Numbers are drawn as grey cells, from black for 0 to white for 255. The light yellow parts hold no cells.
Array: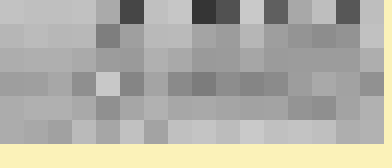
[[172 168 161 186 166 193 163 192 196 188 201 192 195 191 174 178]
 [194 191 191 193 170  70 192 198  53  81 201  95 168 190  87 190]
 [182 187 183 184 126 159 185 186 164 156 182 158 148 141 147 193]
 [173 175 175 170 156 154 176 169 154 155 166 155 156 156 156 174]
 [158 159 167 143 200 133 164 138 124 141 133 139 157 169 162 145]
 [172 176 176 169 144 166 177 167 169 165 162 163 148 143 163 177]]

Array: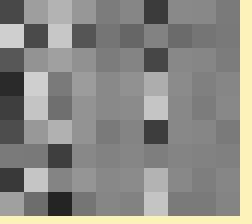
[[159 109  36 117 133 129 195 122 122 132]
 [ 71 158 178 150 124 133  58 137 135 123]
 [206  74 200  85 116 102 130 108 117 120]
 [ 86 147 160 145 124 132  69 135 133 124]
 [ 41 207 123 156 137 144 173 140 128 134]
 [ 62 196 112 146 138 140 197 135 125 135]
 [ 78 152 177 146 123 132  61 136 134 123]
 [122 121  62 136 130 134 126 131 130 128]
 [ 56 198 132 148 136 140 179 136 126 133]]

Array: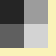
[[ 95 211]
 [ 37 156]]

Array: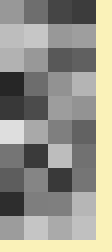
[[156 197 170 192]
 [152 110  69  60]
 [189 198 152 158]
 [178 152  88  96]
 [ 38 109 146 180]
 [ 56  75 157 147]
 [222 169 127  98]
 [117  58 189 113]
 [ 93 133  57 117]
 [ 45 126 127 182]]

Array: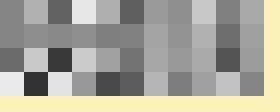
[[234  50 227 152  73  92 181 125 160 194 133]
 [133 177  98 231 175  95 154 143 200 128 169]
 [133 142 137 143 127 129 164 147 177 110 160]
 [107 201  57 203 161 115 167 153 170  84 156]]

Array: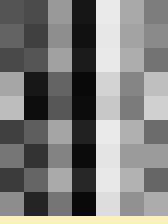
[[141  36 117   9 221 145 172]
 [ 84  75 153  22 234 169 125]
 [ 99  64 142  17 231 163 138]
 [ 73  85 161  27 233 173 115]
 [166  23 100   9 211 133 191]
 [189  13  87  12 200 123 208]
 [ 64  94 165  33 234 176 108]
 [118  51 131  11 228 155 155]
 [ 59 101 170  39 232 178 102]]

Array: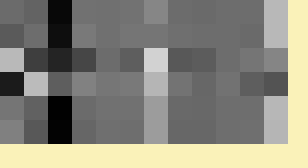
[[128  88   3 102 111 110 156 103 103 110 111 181]
 [107  99   8 113 112 114 134 108 106 109 109 184]
 [ 90 109  14 121 112 117 117 111 109 109 106 184]
 [185  62  36  70 108  94 210  88  92 109 117 133]
 [ 27 187  94 129 118 121 181 115 103 114  94  83]
 [117  97   1 107 113 113 156 105 104 110 110 183]]
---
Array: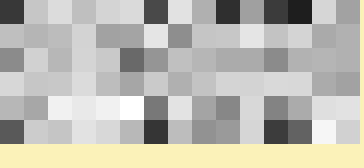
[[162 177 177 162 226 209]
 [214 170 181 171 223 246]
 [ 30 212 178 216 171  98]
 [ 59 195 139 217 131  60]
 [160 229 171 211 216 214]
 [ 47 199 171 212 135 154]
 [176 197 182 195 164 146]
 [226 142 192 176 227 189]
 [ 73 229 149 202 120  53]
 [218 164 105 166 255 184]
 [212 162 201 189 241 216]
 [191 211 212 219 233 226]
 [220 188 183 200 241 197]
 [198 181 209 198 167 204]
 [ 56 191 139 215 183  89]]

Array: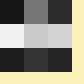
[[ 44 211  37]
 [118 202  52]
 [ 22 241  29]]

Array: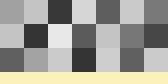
[[121  71 203]
 [202 119  95]
 [ 94 196 205]
 [213  90  51]
 [ 54 231 203]
 [195  52 163]
 [161 196  95]]

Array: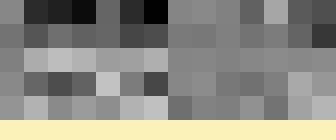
[[ 79  55 139 151 181]
 [ 90 100 136 169 162]
 [166 124 139 127 114]
 [ 96 115 135 113 145]
 [129 128 130 120 127]
 [137 120 134 140 130]
 [132 122 132 135 111]
 [  2  77 175  71 192]
 [ 42  70 160 123 177]
 [101 102 157 194 141]
 [ 12  97 178  98 155]
 [ 32 111 189  77 138]
 [ 42  85 172 102 177]
 [135 114 128 137 148]]

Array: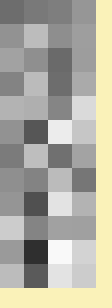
[[150 158 157 170 218 198 163 118 179 160 211 204]
 [126 142 106 109 133 236 112 187 227 161 249 227]
 [121 188 143 187 175  86 190 131  80 132  47  90]
 [109 146 162 131 179 146 123 143 149 204 154 188]]

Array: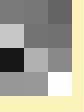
[[ 99 113 137 254]
 [119 115 177 153]
 [123 199  23 150]]

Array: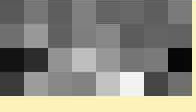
[[122  98   7 112]
 [ 94  99 122  69]
 [104  92 117 243]
 [100 135 153 193]
 [128 127 189 130]
 [ 94  97 146 135]
 [119 153  44 157]
 [ 89 112  19  58]]

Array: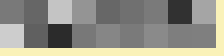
[[165 127]
 [ 49 126]
 [122 138]
 [112 122]
 [103 134]
 [148 120]
 [196  43]
 [102  96]
 [121 205]]
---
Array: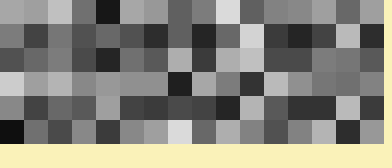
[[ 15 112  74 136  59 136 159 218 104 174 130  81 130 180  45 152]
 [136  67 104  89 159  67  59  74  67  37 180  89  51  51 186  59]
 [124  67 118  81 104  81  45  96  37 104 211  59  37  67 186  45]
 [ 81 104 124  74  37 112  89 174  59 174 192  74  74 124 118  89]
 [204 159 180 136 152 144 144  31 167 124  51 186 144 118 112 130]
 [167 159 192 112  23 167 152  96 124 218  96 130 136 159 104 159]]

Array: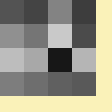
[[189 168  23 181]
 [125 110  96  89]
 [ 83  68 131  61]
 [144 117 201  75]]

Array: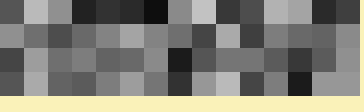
[[144 111  77 105 131 164 131 111  69 170  63 125 105  99 138]
 [ 85 170  99  91 125 157 117  50 151 186  69 125  27 151 151]
 [ 69 157 111 125  99 105 138  27  85 117 117  91  56  91 144]
 [ 85 186 144  34  50  42  14 138 194  56  77 178 164  42  63]]

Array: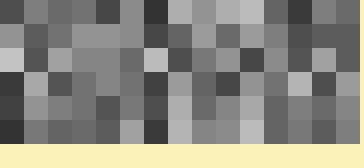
[[ 58 168  84 114 133 114  65 155 100  71 147 114 180  78 155]
 [ 51 120 100 106  92 161  58 180 133 139 187 100 120  92 126]
 [ 78 126 106 114  71 139  51 174 147 174 187 100  58 126 106]
 [147  92 114 147 147 139  71 100 155 106 155 126  78  92  92]
 [ 65 147 126 114  84 120  78 174 106 133 168 100 126 106 133]
 [195  84 161 133 133 106 187  78 120 147  71 139  84 161  92]]

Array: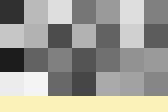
[[198 177  78 177  99 206  93]
 [235 243 105  70 170 162 134]
 [ 29  99 128  85 113 146 154]
 [ 50 185 221 120 154 221 128]]

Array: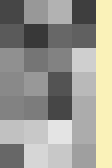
[[130 124  70 172]
 [137 152  83 185]
 [ 90  56 103  96]
 [144 117 130 207]
 [ 70 152 178  62]
 [103 214 200 159]
 [193 200 228 172]]
